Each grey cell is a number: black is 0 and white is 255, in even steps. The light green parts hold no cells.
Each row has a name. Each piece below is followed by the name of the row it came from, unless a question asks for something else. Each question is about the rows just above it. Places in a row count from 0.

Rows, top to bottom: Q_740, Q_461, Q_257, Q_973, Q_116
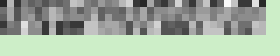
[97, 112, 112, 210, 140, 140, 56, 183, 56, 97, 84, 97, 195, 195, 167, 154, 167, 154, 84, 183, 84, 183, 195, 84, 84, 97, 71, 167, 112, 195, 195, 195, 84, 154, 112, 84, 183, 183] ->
Q_116
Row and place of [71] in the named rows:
Q_116, 26

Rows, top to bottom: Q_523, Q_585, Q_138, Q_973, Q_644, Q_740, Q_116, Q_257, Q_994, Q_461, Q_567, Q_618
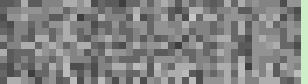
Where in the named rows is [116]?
Q_644, 31
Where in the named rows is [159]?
Q_116, 38

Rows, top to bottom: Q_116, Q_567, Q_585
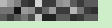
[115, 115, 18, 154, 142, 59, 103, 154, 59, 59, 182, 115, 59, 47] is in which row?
Q_567
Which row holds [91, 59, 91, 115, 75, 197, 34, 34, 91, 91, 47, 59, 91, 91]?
Q_585
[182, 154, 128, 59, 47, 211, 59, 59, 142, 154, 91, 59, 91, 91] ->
Q_116
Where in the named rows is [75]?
Q_585, 4

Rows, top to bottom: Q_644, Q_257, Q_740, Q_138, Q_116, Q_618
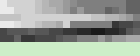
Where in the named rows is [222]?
Q_138, 2
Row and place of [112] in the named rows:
Q_257, 16
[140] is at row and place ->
Q_644, 10

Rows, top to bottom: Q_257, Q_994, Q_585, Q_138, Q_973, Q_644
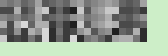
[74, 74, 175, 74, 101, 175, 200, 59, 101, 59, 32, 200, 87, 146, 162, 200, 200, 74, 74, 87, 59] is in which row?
Q_994
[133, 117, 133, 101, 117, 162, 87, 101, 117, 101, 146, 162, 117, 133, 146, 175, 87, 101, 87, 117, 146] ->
Q_585
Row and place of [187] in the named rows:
Q_138, 15

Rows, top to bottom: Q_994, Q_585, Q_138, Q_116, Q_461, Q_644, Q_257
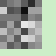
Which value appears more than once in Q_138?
[120]
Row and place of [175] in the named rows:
Q_116, 5
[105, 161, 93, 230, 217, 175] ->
Q_116
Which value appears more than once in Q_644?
[161]
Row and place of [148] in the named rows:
Q_257, 5
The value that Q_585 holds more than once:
[161]
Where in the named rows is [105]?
Q_116, 0

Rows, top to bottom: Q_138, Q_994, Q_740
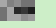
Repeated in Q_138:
[114]
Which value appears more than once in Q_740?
[167]
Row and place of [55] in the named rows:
Q_994, 3
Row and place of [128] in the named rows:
Q_138, 1

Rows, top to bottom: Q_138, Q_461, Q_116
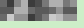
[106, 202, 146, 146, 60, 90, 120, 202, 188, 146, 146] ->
Q_116
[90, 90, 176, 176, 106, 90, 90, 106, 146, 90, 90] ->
Q_461
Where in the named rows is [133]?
Q_138, 2
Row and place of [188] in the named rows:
Q_116, 8

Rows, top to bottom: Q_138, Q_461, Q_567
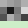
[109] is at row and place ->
Q_461, 0
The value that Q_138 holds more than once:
[174]
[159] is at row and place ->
Q_138, 1

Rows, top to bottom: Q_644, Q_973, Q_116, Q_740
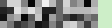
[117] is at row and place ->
Q_740, 1
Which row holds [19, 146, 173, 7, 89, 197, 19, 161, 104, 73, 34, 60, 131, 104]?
Q_116
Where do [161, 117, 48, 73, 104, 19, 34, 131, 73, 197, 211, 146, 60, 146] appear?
Q_740

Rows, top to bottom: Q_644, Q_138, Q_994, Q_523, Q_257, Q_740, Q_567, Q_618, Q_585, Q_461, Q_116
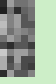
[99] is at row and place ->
Q_138, 3
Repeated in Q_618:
[158]
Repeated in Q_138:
[114]
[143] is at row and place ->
Q_257, 2

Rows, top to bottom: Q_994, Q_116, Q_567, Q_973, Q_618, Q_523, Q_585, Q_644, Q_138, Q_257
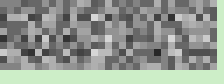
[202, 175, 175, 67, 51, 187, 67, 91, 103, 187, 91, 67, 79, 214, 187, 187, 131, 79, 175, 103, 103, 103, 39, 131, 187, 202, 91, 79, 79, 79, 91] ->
Q_644
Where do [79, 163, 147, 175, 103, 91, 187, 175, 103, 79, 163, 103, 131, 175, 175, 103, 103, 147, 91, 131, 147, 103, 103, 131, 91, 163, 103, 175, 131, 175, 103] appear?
Q_138
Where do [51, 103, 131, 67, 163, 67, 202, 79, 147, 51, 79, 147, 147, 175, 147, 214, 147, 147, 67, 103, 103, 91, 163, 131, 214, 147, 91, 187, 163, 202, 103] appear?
Q_523
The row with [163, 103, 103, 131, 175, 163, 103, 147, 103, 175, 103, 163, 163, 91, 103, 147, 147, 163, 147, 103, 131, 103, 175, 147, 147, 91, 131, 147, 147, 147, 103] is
Q_618
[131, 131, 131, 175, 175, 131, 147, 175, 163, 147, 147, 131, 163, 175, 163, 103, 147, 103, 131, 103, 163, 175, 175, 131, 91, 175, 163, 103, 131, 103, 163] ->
Q_257
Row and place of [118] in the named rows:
Q_567, 8

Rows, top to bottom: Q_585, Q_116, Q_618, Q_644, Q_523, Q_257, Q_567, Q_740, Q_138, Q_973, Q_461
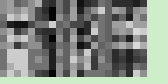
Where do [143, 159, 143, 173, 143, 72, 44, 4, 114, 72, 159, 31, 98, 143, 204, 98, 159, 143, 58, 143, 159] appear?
Q_116
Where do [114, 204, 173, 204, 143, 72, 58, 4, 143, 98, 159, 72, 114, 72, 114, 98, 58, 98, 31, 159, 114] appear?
Q_618
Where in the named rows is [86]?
Q_740, 20
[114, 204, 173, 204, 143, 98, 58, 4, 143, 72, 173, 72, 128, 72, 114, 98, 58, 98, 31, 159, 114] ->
Q_257
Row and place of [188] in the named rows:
Q_973, 12
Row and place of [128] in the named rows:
Q_257, 12

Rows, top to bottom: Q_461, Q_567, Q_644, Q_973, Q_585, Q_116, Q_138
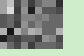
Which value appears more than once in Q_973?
[104]
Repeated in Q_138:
[104]
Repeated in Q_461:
[131]
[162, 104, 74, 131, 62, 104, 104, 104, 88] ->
Q_138
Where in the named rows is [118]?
Q_644, 5

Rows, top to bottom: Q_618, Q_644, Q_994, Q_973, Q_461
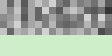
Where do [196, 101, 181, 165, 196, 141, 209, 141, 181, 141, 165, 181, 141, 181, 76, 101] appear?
Q_461
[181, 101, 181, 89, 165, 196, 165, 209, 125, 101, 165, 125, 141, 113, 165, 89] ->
Q_618
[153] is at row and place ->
Q_994, 1
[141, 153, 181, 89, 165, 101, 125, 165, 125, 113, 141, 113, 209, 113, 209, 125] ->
Q_994

